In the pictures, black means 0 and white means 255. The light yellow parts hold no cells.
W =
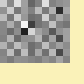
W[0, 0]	206
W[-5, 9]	160
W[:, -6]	[102, 130, 110, 63, 214, 145, 110, 109, 133]
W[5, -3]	164
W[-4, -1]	161
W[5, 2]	106
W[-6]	[136, 173, 128, 245, 63, 116, 129, 192, 128, 117]
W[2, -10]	188
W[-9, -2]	143
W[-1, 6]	144
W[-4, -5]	181
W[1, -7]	158
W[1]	[146, 203, 121, 158, 130, 187, 122, 176, 44, 167]
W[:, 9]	[151, 167, 139, 117, 160, 161, 140, 150, 131]
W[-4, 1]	179
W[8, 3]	141
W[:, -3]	[130, 176, 124, 192, 89, 164, 133, 185, 133]
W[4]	[135, 107, 141, 32, 214, 162, 140, 89, 145, 160]
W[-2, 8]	74
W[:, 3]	[160, 158, 152, 245, 32, 141, 157, 189, 141]
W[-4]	[129, 179, 106, 141, 145, 181, 108, 164, 74, 161]
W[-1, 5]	126
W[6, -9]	127

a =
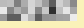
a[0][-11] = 187
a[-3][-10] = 191
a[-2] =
[232, 134, 177, 154, 215, 135, 199, 48, 192, 229, 168]
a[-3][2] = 127
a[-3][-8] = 172
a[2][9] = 163
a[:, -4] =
[93, 48, 148]
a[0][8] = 208
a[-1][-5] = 145

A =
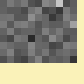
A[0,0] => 96
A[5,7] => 137
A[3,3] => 127
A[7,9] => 110
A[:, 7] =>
[124, 80, 57, 93, 103, 137, 70, 85, 98]
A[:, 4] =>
[82, 115, 142, 109, 101, 41, 132, 126, 99]
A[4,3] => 100
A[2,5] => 112
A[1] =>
[98, 89, 89, 75, 115, 130, 69, 80, 56, 121, 97]
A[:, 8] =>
[197, 56, 81, 94, 121, 109, 78, 104, 92]
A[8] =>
[79, 103, 77, 67, 99, 128, 82, 98, 92, 101, 53]
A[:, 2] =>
[105, 89, 87, 122, 90, 119, 97, 83, 77]
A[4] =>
[99, 125, 90, 100, 101, 89, 126, 103, 121, 93, 90]
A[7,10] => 99
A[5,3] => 112
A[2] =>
[113, 116, 87, 88, 142, 112, 102, 57, 81, 128, 111]
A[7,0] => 106
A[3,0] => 123
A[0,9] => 75
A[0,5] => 72
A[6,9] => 125

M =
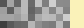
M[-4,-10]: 85
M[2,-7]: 179
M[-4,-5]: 194
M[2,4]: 107
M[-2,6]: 187
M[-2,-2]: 149
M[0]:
[85, 165, 103, 186, 105, 194, 126, 207, 139, 138]
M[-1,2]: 104
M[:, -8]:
[103, 165, 157, 104]
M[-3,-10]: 159
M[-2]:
[165, 165, 157, 179, 107, 170, 187, 185, 149, 206]

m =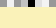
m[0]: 155
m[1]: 242
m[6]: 243
